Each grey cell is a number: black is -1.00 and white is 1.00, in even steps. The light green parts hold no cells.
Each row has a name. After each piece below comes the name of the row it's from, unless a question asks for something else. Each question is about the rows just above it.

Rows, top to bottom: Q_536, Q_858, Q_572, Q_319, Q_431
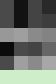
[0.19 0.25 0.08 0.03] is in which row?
Q_572
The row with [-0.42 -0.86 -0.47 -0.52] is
Q_858
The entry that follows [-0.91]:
[-0.42]
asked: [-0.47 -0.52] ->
Q_858
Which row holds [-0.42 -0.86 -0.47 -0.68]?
Q_536

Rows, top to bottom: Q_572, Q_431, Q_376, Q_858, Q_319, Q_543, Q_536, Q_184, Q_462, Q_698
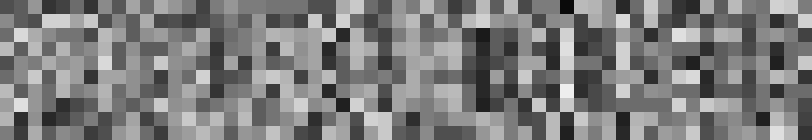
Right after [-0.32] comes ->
[0.29]
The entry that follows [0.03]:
[-0.27]
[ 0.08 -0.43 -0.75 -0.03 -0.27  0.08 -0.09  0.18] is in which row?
Q_319
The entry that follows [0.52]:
[0.18]
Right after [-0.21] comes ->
[0.41]

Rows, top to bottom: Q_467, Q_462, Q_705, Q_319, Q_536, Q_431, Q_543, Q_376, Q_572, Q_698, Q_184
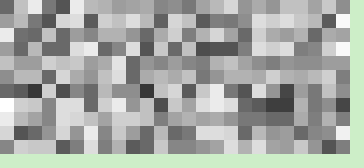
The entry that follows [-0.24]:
[0.68]
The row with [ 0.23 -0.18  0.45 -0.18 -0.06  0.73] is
Q_698
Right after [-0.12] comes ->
[-0.18]
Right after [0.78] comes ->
[-0.18]
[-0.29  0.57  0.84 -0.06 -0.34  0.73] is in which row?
Q_543

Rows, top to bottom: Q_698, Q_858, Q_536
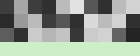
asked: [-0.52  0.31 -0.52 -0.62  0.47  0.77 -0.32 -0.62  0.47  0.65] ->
Q_698
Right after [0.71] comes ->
[0.47]
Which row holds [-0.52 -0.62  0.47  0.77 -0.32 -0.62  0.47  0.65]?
Q_698

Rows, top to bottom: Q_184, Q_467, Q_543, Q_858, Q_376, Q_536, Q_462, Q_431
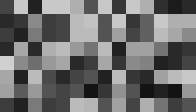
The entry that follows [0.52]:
[-0.35]
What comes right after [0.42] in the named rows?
[-0.35]
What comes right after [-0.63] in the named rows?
[-0.79]
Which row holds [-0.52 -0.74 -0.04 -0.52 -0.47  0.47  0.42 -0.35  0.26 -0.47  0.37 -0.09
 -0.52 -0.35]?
Q_431
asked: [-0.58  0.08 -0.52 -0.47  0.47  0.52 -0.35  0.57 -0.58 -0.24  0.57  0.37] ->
Q_467
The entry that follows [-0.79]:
[-0.68]
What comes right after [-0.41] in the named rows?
[-0.68]

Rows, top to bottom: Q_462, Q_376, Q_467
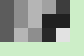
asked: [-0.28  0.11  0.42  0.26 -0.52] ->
Q_462
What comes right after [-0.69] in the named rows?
[0.77]
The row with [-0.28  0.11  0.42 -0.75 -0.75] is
Q_376
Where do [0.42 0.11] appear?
Q_467

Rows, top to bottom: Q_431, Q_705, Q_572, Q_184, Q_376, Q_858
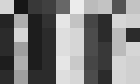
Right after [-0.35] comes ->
[0.53]
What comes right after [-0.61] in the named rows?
[0.80]
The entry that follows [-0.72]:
[0.37]
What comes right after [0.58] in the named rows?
[-0.45]

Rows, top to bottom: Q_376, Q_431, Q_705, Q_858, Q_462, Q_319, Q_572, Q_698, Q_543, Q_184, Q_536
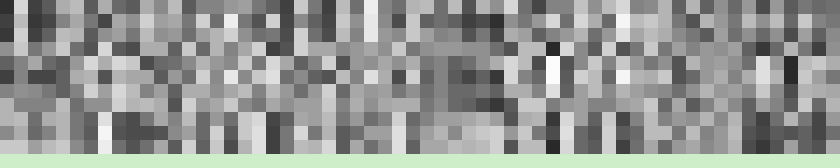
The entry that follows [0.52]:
[0.13]
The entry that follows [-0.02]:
[0.19]

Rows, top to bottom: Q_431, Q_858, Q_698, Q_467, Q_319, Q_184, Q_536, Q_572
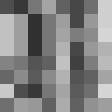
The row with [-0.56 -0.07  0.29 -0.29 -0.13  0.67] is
Q_536
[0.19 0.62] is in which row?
Q_858
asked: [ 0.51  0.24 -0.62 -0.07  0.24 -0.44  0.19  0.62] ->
Q_858
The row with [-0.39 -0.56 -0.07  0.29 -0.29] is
Q_536
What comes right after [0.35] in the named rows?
[-0.24]
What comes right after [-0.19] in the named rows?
[0.09]

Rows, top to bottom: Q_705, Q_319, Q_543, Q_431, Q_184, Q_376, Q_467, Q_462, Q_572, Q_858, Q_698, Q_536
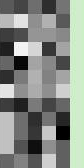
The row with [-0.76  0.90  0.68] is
Q_431
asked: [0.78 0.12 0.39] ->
Q_319
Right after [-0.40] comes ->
[0.17]

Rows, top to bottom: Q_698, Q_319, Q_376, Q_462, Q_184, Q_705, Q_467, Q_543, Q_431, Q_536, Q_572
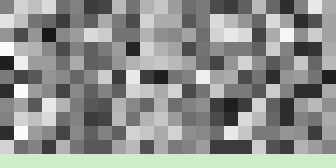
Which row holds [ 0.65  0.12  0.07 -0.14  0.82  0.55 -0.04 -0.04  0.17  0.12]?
Q_536
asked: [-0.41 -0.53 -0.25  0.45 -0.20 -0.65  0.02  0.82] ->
Q_698
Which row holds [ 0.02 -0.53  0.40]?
Q_572
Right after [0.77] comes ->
[0.50]
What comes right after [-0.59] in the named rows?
[0.34]
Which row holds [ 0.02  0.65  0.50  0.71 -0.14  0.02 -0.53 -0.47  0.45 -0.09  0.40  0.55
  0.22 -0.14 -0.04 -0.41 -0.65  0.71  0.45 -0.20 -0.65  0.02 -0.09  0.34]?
Q_431

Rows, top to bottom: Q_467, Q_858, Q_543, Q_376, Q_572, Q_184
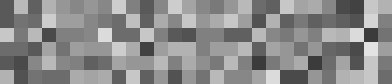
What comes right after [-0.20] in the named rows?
[-0.25]
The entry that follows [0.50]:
[-0.25]
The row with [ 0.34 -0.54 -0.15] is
Q_572
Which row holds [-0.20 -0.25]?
Q_376
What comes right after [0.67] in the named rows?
[0.00]
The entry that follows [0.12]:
[-0.05]

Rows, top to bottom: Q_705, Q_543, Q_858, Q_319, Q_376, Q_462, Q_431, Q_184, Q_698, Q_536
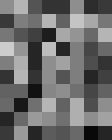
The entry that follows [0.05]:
[0.11]
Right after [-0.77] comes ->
[0.32]
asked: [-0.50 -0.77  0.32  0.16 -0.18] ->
Q_858
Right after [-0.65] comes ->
[-0.55]
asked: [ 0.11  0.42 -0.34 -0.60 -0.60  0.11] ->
Q_705
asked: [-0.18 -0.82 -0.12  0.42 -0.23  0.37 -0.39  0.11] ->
Q_184
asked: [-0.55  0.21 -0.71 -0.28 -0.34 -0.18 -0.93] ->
Q_536

